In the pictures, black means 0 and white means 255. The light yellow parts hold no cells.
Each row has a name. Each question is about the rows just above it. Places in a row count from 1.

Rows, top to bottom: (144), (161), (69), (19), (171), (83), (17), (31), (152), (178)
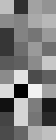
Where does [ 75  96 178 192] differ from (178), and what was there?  2, [102]
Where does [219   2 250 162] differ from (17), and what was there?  3, [242]

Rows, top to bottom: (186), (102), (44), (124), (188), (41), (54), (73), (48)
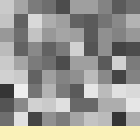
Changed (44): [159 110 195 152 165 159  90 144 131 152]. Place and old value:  1, [152]
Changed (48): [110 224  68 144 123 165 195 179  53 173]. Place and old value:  8, [187]

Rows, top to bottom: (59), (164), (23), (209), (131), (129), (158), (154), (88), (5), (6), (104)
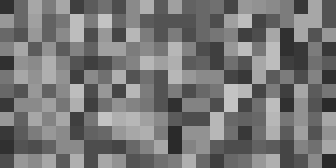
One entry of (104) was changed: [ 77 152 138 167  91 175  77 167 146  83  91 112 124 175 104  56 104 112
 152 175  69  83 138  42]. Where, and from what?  16, [63]
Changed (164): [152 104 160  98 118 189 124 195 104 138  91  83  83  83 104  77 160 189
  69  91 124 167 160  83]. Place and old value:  23, [167]
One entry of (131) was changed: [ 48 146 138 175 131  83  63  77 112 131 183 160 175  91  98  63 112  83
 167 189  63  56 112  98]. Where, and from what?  24, [91]
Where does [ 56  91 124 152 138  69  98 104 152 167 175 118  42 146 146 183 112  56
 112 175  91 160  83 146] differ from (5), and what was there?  12, [124]
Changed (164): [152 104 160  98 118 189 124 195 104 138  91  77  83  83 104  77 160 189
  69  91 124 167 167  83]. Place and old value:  12, [83]
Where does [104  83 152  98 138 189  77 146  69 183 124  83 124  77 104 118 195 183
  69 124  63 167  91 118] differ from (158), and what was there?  8, [152]

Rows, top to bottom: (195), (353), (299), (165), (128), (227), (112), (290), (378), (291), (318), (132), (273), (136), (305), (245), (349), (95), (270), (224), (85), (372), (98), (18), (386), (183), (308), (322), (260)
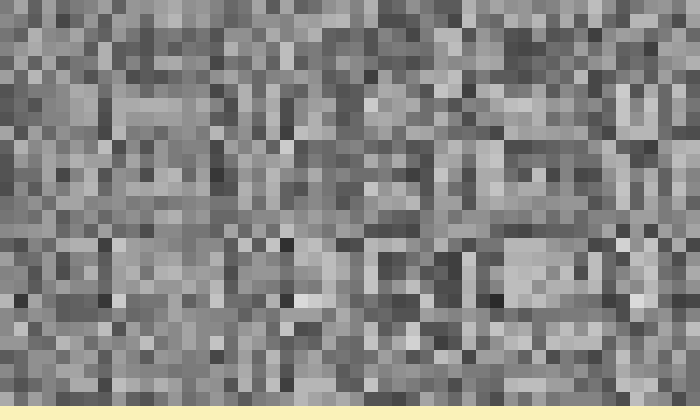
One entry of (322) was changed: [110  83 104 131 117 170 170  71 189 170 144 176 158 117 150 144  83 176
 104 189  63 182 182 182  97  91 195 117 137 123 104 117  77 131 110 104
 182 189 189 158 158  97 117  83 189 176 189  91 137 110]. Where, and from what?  49, [131]
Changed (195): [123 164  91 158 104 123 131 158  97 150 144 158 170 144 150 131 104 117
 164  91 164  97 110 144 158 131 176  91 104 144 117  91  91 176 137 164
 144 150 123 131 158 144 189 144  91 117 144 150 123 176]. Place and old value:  3, [97]
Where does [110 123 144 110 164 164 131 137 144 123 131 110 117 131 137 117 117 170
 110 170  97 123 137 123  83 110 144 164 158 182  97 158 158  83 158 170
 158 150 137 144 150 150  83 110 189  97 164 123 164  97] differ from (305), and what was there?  13, [123]
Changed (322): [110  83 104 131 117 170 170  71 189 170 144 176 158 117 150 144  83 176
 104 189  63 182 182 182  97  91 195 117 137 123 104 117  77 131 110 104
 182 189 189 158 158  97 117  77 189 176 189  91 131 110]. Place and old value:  44, [83]
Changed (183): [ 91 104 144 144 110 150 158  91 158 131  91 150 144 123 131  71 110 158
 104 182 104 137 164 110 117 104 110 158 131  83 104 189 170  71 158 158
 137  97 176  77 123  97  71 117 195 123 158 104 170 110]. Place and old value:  45, [189]

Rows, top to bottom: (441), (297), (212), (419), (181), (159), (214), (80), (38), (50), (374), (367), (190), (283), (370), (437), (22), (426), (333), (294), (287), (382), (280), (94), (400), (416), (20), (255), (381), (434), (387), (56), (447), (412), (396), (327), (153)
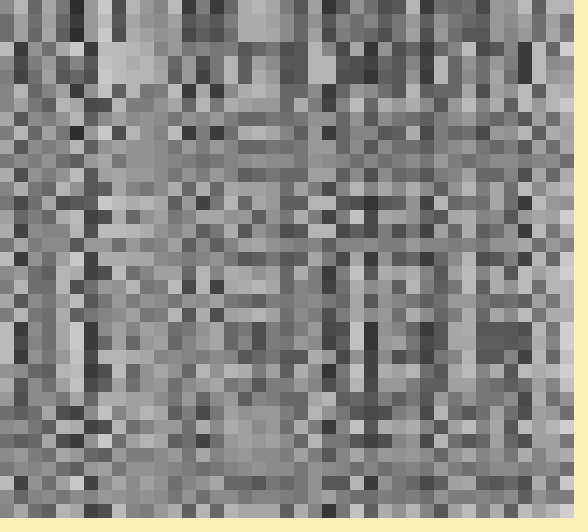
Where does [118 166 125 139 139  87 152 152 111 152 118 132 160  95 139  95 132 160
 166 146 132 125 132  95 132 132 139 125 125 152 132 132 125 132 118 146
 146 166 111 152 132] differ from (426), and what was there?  11, [125]
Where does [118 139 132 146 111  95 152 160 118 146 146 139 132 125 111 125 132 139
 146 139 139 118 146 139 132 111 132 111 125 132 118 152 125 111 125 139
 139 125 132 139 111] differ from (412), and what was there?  16, [118]
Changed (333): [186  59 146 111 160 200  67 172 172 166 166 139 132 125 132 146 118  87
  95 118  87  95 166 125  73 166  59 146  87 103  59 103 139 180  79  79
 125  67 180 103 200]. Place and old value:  36, [87]
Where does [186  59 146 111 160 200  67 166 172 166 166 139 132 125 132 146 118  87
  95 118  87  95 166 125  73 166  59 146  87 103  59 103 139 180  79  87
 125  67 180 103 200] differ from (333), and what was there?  8, [172]

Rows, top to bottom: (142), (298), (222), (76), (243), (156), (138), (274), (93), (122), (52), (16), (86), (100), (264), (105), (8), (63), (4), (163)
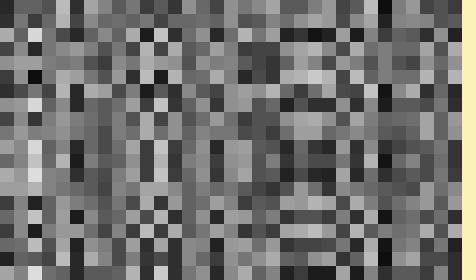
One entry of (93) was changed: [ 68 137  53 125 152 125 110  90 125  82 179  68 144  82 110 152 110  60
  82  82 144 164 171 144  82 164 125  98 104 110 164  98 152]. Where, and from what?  11, [171]
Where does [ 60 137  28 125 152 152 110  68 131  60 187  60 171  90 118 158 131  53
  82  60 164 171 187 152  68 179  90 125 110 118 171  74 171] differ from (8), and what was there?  32, [82]
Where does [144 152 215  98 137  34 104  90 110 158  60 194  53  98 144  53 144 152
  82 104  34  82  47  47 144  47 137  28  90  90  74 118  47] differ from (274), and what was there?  6, [40]
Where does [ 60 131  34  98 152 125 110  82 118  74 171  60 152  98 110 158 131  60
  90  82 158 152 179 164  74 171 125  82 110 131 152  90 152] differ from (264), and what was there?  12, [53]
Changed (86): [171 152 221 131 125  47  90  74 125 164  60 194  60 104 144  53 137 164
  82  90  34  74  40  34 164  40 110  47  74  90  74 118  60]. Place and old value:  10, [158]
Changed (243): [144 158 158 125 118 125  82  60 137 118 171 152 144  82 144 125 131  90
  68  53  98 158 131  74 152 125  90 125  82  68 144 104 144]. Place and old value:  27, [82]

